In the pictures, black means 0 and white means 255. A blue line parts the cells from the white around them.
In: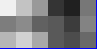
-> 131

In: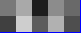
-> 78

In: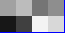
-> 216

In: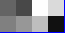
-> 17

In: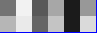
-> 218

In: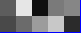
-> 43

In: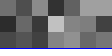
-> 65

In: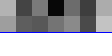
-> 195
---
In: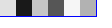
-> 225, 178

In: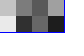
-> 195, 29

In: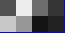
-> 81, 33

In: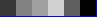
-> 56, 3

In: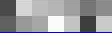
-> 74, 201

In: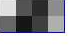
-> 224, 175
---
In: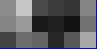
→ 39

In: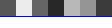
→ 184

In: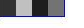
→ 192

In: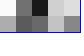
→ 105

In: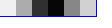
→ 6

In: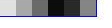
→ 12
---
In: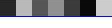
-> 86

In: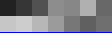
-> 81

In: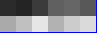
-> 59

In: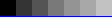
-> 84

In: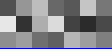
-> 189

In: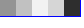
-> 242
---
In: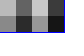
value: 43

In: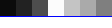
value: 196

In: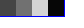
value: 113

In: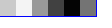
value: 65

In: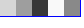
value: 55

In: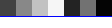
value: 35

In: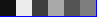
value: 169

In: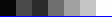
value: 161

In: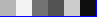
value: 83
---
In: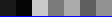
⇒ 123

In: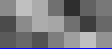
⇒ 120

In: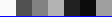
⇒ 130

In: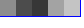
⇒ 141

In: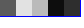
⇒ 91

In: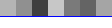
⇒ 144

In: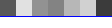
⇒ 146

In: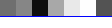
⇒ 134

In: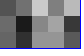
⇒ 113

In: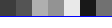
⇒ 113
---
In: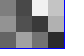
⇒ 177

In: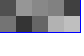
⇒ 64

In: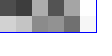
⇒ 254

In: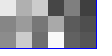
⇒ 78

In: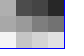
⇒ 114

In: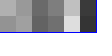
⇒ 58

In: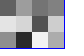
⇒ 206
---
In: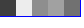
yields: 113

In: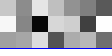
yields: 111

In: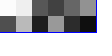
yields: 15

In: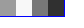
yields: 48

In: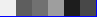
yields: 72

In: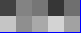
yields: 162

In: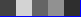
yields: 46

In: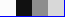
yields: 216

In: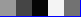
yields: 114
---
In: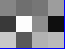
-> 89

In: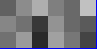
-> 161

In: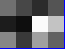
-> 57

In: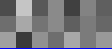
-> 168

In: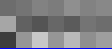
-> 185

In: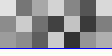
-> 50

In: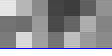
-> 190

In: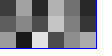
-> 76

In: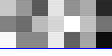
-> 96

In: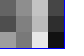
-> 121
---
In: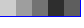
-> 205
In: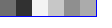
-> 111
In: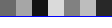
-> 107
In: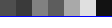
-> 78
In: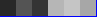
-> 40
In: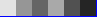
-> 227
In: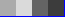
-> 171
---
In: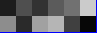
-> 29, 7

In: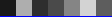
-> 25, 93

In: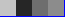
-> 196, 140

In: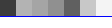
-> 60, 244

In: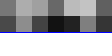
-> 119, 53

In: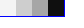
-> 244, 15
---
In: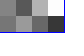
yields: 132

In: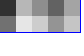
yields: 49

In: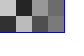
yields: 200

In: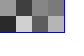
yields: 154

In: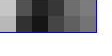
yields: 198

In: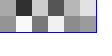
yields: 169
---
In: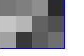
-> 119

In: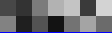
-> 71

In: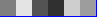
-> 127

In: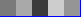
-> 122

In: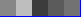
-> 135

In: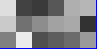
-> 222

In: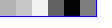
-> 178

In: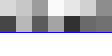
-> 216

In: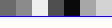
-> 107
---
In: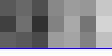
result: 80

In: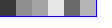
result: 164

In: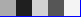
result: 210

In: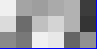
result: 158

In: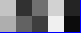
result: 112

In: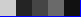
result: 69

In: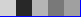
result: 181
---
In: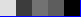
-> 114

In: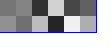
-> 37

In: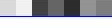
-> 44

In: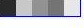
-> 146

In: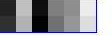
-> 113

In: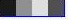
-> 144

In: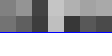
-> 55

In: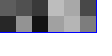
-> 161

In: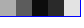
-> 12

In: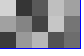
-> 183
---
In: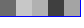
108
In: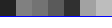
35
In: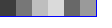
61
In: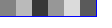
131
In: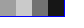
159
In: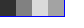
48
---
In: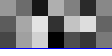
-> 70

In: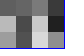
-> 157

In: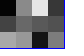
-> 168

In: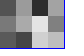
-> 90

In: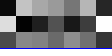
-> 75

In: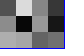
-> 174
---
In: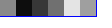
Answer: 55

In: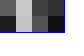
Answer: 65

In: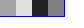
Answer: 34

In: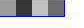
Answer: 192

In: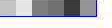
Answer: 126

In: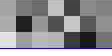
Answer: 108

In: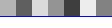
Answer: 219
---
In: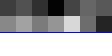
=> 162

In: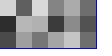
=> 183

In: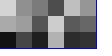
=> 157

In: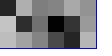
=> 45

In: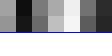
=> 22

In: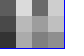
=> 185
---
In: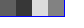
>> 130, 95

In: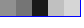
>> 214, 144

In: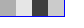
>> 203, 175

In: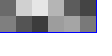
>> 68, 127

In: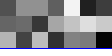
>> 61, 180

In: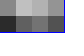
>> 148, 43

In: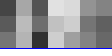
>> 131, 117

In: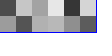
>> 213, 156

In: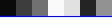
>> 146, 10

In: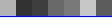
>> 92, 179
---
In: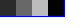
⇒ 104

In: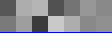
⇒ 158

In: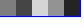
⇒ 69

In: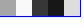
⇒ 249

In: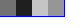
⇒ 31

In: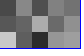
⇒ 94

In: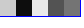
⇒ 13

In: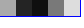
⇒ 36

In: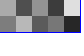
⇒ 184
